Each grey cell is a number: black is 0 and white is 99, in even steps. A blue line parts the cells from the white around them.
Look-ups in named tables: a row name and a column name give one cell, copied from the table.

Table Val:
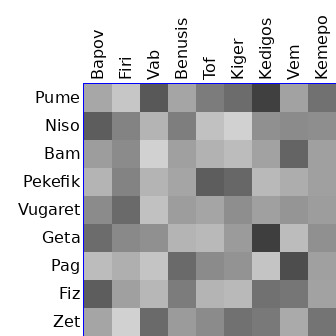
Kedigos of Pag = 76
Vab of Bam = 81
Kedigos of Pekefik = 72
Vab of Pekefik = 70
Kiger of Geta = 60
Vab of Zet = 41
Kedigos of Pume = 25
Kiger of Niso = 81
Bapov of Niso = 36
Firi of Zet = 81
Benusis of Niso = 49
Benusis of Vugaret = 61
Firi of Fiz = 62
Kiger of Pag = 57
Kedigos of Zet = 47
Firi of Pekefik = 51
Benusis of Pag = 41
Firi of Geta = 53
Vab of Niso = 70
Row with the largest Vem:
Geta

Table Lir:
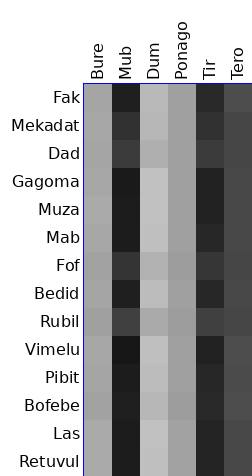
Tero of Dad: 27
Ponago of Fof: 61
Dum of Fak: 72
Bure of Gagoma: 65
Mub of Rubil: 25
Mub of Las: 11
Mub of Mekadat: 19
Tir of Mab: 15
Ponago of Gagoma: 62
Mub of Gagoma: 10
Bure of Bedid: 64
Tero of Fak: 30
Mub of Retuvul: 11
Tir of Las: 14
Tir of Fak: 16
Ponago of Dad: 62
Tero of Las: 28

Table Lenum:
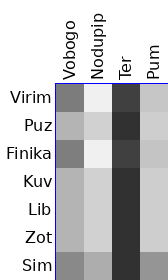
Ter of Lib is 19
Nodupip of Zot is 81
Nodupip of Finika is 93
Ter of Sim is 19
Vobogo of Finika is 49
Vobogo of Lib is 70
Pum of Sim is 58

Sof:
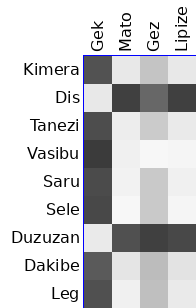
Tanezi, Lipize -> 91
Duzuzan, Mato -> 31
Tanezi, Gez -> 79
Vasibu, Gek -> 23
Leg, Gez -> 74
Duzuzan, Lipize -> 28
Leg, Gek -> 31
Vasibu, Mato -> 93
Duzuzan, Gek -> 91
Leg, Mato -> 93
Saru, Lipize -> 93
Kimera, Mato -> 90
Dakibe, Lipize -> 88

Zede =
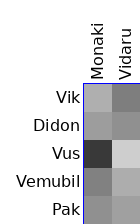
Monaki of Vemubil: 50
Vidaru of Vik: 49
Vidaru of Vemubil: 67
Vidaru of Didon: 56
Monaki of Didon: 61
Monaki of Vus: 22
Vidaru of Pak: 62
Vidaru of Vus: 80
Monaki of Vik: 68
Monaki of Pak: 56

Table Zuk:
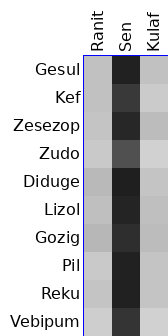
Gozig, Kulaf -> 73
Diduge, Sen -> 12
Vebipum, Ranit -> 80
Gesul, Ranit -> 75
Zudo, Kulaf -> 81
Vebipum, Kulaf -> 81
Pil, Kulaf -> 76
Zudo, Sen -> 31
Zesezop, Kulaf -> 73

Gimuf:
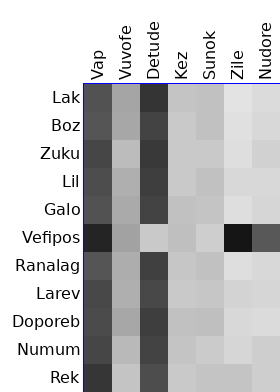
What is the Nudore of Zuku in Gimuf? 81
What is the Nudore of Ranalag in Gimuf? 84
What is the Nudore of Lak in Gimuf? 85
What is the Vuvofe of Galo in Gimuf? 66
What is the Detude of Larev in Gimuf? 28
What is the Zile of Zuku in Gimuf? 86
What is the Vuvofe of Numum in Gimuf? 72
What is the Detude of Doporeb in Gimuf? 24
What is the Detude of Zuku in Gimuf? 22
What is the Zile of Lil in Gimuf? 84
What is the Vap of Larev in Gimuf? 28
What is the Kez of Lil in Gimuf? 78
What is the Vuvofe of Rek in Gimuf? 76
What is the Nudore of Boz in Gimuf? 84
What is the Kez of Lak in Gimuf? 76
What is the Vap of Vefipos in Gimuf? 14
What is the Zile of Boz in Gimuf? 87

